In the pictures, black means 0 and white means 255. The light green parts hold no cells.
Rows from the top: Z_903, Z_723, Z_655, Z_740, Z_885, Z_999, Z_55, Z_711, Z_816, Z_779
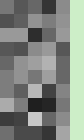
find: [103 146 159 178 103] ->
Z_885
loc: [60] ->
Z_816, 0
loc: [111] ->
Z_779, 0
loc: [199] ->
Z_816, 2
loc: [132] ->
Z_55, 4
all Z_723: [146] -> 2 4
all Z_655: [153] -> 0 1 4

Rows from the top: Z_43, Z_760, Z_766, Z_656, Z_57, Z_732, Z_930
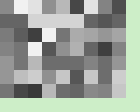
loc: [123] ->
Z_766, 0
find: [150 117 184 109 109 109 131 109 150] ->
Z_57
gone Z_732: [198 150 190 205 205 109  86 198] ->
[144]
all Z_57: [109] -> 3 4 5 7
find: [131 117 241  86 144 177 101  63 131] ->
Z_656
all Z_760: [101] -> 0 1 6 8

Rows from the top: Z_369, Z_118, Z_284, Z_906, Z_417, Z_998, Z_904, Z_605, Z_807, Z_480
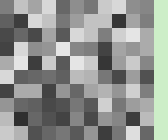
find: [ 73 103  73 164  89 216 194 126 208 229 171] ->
Z_284
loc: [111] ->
Z_998, 3
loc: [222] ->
Z_480, 9

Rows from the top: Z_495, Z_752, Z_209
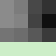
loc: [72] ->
Z_495, 2
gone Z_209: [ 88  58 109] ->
[116]
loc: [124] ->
Z_495, 1

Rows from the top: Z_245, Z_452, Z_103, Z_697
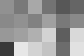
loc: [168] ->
Z_245, 2
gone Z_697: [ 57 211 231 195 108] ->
[225]

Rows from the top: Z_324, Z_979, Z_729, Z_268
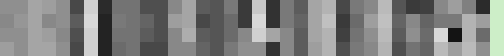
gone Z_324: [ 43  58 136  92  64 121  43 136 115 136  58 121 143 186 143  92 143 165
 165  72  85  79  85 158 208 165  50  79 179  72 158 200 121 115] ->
[128]
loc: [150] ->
Z_979, 1
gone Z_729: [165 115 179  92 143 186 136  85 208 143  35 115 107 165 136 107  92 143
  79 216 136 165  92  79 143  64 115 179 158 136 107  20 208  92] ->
[173]
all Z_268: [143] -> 1 4 17 18 34

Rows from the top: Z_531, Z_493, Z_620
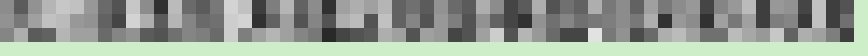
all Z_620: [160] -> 5 6 18 20 28 30 34 49 58
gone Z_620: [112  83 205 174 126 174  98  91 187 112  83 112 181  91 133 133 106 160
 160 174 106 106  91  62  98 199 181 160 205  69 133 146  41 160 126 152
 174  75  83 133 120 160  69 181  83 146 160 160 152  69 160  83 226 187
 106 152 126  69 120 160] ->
[167]
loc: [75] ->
Z_620, 45
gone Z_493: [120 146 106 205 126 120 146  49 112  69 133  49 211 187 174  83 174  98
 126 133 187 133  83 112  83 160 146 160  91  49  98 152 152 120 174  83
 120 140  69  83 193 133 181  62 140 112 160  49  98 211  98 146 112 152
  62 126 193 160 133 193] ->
[56]

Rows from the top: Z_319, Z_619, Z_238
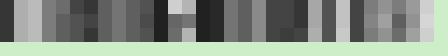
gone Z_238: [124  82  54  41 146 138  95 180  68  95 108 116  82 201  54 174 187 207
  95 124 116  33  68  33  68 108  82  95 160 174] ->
[61]
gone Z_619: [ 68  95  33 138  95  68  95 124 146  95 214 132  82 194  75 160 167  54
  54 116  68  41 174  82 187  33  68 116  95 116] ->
[102]
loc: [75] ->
Z_619, 10
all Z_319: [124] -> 3 26 28

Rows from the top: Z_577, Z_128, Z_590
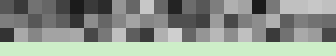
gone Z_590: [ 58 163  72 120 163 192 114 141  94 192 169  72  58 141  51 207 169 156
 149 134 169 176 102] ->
[184]
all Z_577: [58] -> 1 6
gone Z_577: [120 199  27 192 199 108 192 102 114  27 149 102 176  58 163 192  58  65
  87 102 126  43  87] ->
[35]

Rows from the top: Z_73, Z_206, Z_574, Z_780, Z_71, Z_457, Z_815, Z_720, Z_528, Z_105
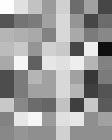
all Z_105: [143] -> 2 3 5 6 7
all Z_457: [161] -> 3 5
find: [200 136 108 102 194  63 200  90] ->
Z_720
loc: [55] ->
Z_457, 6
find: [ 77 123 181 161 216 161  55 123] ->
Z_457
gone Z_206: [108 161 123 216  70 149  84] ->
[116]
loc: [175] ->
Z_574, 1

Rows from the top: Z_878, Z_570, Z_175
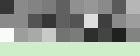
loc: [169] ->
Z_175, 2
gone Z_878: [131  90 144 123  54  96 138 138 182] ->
[151]
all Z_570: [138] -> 0 1 8
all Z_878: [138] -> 1 7
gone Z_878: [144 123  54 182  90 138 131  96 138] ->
[151]
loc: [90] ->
Z_878, 8

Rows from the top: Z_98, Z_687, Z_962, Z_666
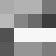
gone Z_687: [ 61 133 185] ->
[106]
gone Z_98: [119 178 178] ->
[171]
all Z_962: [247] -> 1 2 3

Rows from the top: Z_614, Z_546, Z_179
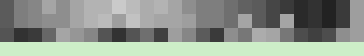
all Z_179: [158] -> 12 25
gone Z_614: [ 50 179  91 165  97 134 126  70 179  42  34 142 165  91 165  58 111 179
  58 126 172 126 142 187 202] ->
[158]
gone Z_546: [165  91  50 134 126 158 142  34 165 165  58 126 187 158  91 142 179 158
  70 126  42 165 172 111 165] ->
[194]
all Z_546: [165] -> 5 11 12 17 20
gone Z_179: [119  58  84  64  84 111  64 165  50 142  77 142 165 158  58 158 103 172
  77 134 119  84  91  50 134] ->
[150]

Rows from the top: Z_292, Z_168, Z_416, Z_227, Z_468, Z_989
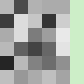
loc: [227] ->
Z_227, 4
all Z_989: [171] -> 2
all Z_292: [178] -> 2
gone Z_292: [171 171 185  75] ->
[178]
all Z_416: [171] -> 0

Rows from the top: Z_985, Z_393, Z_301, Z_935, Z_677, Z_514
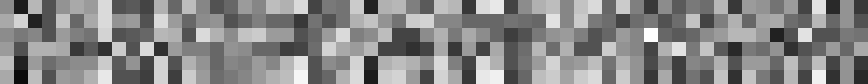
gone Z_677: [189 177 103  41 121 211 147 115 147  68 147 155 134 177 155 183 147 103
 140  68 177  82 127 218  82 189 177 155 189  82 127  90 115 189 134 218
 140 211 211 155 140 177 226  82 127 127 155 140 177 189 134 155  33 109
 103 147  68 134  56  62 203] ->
[74]
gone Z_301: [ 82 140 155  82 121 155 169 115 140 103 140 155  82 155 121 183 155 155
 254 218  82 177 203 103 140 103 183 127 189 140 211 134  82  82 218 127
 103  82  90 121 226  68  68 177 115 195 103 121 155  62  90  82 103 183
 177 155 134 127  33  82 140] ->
[147]
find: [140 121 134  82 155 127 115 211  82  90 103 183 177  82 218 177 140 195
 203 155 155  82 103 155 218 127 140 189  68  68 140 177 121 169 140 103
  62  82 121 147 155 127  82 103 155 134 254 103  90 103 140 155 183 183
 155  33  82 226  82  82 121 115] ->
Z_301
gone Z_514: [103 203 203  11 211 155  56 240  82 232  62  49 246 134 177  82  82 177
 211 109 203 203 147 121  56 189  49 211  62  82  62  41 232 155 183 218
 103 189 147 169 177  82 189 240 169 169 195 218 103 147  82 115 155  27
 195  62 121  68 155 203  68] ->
[163]
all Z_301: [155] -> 4 19 20 23 40 44 51 54
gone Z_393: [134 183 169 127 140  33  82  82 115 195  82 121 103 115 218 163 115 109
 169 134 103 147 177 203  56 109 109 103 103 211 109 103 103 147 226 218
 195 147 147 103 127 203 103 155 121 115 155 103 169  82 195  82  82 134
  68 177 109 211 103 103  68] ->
[97]

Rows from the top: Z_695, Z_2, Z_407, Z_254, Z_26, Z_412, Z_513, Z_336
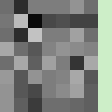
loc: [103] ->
Z_336, 5
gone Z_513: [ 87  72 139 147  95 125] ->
[161]
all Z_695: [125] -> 2 3 4
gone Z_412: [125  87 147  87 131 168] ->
[153]
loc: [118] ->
Z_2, 0

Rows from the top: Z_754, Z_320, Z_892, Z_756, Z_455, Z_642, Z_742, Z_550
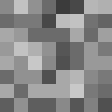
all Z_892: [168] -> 0 5
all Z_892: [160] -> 7
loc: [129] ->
Z_550, 6
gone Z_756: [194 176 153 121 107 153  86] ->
[145]
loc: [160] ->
Z_892, 7
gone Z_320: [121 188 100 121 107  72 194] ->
[114]
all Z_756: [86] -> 4

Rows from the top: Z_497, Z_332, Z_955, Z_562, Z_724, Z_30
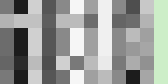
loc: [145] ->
Z_724, 10
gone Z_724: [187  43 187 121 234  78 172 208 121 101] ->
[145]
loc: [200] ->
Z_497, 10
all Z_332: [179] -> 0 10
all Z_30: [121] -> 0
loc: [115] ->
Z_30, 4

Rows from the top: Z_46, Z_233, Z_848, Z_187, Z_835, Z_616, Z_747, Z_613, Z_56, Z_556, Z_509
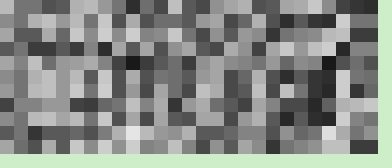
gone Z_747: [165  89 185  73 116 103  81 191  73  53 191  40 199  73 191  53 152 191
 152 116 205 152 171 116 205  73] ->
[110]
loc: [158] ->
Z_835, 5
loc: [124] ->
Z_556, 7
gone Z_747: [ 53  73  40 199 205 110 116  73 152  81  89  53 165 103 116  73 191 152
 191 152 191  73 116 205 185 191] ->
[171]
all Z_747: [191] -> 3 14 18 20
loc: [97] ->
Z_613, 23

